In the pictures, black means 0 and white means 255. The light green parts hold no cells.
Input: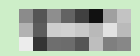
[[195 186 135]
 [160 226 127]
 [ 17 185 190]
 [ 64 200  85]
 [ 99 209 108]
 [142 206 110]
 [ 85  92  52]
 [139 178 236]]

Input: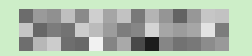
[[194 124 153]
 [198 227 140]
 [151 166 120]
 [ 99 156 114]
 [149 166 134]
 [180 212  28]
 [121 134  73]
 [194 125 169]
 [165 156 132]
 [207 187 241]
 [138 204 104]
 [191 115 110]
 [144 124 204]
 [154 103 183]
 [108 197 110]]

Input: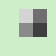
[[111  63]
 [212 138]]

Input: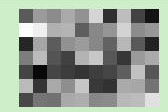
[[ 20 151  34 170  86 116 224]
 [ 67 140  89 154 193 167 188]
 [189 211 183  54  94 170 184]
 [ 48 149  98  87  69  50 139]
 [213 135 135 199  62  57 135]
 [146  94 156 179  52 198 174]
 [170 180 145  65  60 142 169]
 [139 176  92  84  69 169 113]
 [155 239 165 187   9  53 117]
 [ 90 252  38 125  68 186  72]]

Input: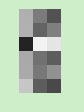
[[ 82 127 229  93 145  73]
 [123  99 243 113 120  93]
 [176 177  35 169 170 198]]

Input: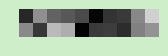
[[208 147]
 [136 129]
 [ 57  44]
 [ 51  61]
 [  5  58]
 [ 74   3]
 [ 88 174]
 [ 98 186]
 [143  55]
 [ 39 137]]

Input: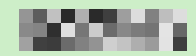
[[221 103  62]
 [190 228 227]
 [129 116 155]
 [221 123 174]
 [158 136 195]
 [ 63 107 207]
 [ 42 204 147]
 [175 118 129]
 [ 42 222 107]
 [193  47  60]
 [ 93 132  64]
 [149 137 161]]
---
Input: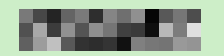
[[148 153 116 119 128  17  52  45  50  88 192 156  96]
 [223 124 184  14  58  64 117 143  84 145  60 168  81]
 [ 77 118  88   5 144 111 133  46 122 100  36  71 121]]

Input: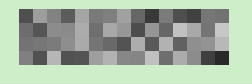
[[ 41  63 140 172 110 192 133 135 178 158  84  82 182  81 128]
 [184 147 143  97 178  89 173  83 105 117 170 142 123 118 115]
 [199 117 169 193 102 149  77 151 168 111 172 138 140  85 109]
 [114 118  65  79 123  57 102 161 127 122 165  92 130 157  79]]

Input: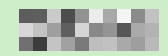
[[185 158 169 193 189 122 161 196  60 112]
 [179 170  86 148 137 213  95 159 194 215]
 [194 139 245 168 236 146  77 202  94  93]]

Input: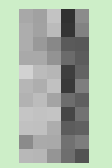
[[ 82 110 149 182 184]
 [125 113 169 170 139]
 [ 96  92 173 192 193]
 [114  70 196 194 197]
 [ 95 109 164 188 178]
 [126  57 193 174 182]
 [ 99  62 182 187 210]
 [ 92 107 147 169 169]
 [ 88  90 136 153 173]
 [130  52 187 162 173]
 [139  49 195 161 168]]

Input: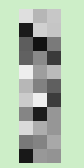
[[147 152  24]
 [168 131 121]
 [150 173 218]
 [150  27 133]
 [ 60 238 203]
 [ 95 129 183]
 [186 158 238]
 [ 58 138  97]
 [122  18  93]
 [197 208  26]
 [199 182 223]]

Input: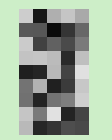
[[ 73  78  52  38 185]
 [ 68  35 225 122 197]
 [206 126 115  35 113]
 [199  59  32 178 115]
 [224  68 184  37  31]
 [191  42 187 197 195]
 [122  74  97  65 203]
 [103  53  11  87  88]
 [169 197 175  23 205]]

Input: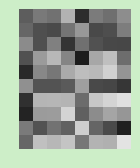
[[227 176 179 119 196 183 192 102]
 [ 32  74 101 206  97 114  82 122]
 [150 165 140  96 212 156 155  35]
 [224 212 199 108 180 182 181  48]
 [ 54  70  73 159  90  83  83 144]
 [148 209 185 189 170 119 136  41]
 [109 191 167  29 133 184 155  81]
 [ 71  72  81 112  52 128  79 139]
 [125  78  73 152 116  74  79 102]
 [141 111 123  45 178 113 121  93]]
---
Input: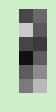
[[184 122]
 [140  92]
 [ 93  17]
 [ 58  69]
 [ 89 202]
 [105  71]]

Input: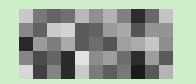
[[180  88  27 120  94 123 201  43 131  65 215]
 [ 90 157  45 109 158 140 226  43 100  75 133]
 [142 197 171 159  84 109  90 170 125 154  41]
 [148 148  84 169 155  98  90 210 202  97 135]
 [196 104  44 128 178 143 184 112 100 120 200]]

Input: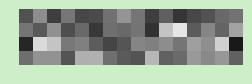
[[ 97 151 137 153 106  97 183  84  90 111 176 175  84 146 146 110]
 [ 25 208 143 159 117 141 128 133  85  69  92 128 120 196 218  38]
 [163 100 133  91 230 196  50 116 105 111  56 105  78 145  89 117]
 [114 105  82  71  53  95  62 117 148 113  75  71 118  62 141  81]]

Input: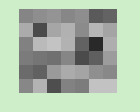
[[194 194 124 130  78 179 135]
 [136 143 164 171 154  97 107]
 [156  95  75 134 112 117 123]
 [174  41  98 178 195 186 129]
 [164 182 139 177 166  75 171]
 [ 99  90 142 135 148 142 133]]

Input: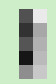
[[200 142]
 [186  22]
 [177  85]
 [167  50]
 [234  81]]

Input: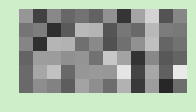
[[109  39 157  57 178 109 142 163  93 130 141 105]
 [233  96 167  68 228 151 153 150 105 193 166 106]
 [100  88 136  51 163 199 114 148 144 156 157 100]
 [114 101 191 145 112  81 137 112 178 181  47 133]
 [121 124 184 105 119  85 180 185  90  47 125 117]
 [135  83 211 164  53 145  98 114 103 136  65 150]]
